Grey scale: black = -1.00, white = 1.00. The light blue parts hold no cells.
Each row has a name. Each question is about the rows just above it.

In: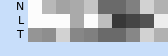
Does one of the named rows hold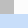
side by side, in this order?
no
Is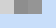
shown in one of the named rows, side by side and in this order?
no
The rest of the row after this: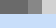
[0.39]
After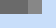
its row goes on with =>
[0.65 0.39]
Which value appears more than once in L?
[0.98]
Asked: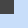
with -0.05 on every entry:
[-0.51]

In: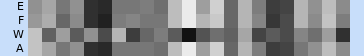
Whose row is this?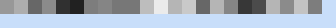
F
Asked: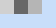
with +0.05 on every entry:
[ 0.68 -0.14  0.47]
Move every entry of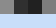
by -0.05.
[ 0.04 -0.67 -0.79 -0.07]
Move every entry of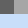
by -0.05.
[-0.29  0.25]
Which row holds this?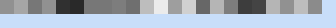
E
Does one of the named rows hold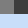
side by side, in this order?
yes

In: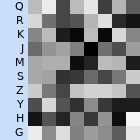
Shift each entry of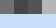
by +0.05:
[-0.07 -0.40 -0.29  0.47]
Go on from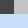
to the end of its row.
[ 0.64  0.64  0.53 -0.34]
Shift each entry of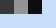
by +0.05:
[-0.51  0.21 -0.84]

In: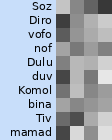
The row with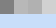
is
Dulu
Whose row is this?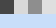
mamad
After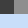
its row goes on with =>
[0.39 0.59]

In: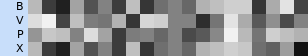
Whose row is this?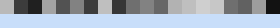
X
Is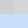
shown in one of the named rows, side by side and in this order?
no

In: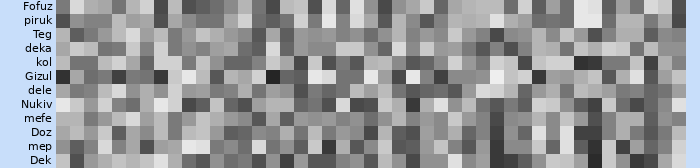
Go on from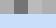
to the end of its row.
[ 0.25 -0.04  0.02 -0.20 -0.09  0.25]
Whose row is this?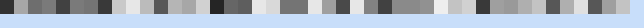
Gizul

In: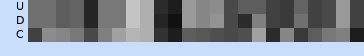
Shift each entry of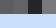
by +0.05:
[-0.22 -0.17 -0.66 -0.01]
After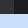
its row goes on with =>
[-0.27 -0.32 -0.38 -0.43 -0.38  0.26 -0.66  0.05 -0.55 -0.27 -0.06  0.00
 -0.77]
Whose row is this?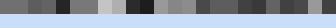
U
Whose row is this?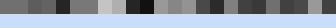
D
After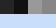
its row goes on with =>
[ 0.15 -0.43 -0.66  0.00 -0.49 -0.55 -0.12 -0.49 -0.43  0.20 -0.49]
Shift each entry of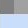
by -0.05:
[-0.05  0.21]

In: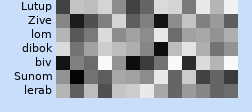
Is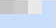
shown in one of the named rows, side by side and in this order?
yes
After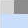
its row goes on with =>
[-0.48 -0.21  0.72  0.66 -0.05  0.83  0.42  0.89]
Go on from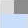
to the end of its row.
[ 0.26  0.10  0.83 -0.15  0.26  0.32  0.15  0.37]
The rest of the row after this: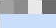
[0.26 0.32 0.15 0.37]
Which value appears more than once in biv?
[0.95]

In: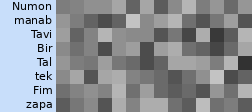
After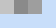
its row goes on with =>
[ 0.42 -0.12 -0.34 -0.07  0.24 -0.34]
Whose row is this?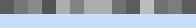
zapa
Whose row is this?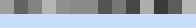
Tavi
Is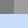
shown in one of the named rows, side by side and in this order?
no
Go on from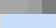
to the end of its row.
[ 0.42 -0.61]
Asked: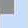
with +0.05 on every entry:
[0.18]

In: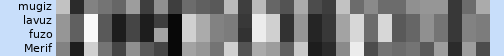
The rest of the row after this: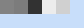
[-0.61  0.18 -0.71 -0.56  0.28  0.69 -0.15  0.69 -0.30 -0.20  0.13 -0.09
 -0.56  0.02 -0.03]
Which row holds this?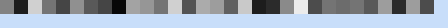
Merif
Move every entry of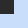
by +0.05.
[-0.61]
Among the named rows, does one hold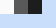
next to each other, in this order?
yes
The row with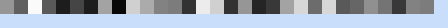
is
fuzo

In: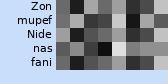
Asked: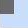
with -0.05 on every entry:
[-0.22]
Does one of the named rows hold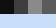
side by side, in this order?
no

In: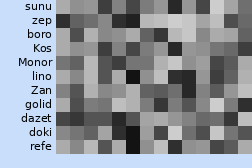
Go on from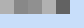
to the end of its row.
[-0.29 -0.13 -0.69  0.02 -0.29  0.18  0.49]
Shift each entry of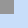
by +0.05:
[0.23]
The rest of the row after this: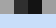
[-0.45  0.61 -0.13 -0.39  0.55 -0.08 -0.34]
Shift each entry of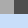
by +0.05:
[ 0.39 -0.34]
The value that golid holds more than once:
[-0.03]
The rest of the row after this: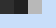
[ 0.49  0.61  0.55  0.29  0.49 -0.39 -0.18]

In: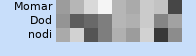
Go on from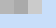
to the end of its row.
[ 0.53 -0.45]
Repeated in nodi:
[0.65]
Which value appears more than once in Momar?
[0.43]

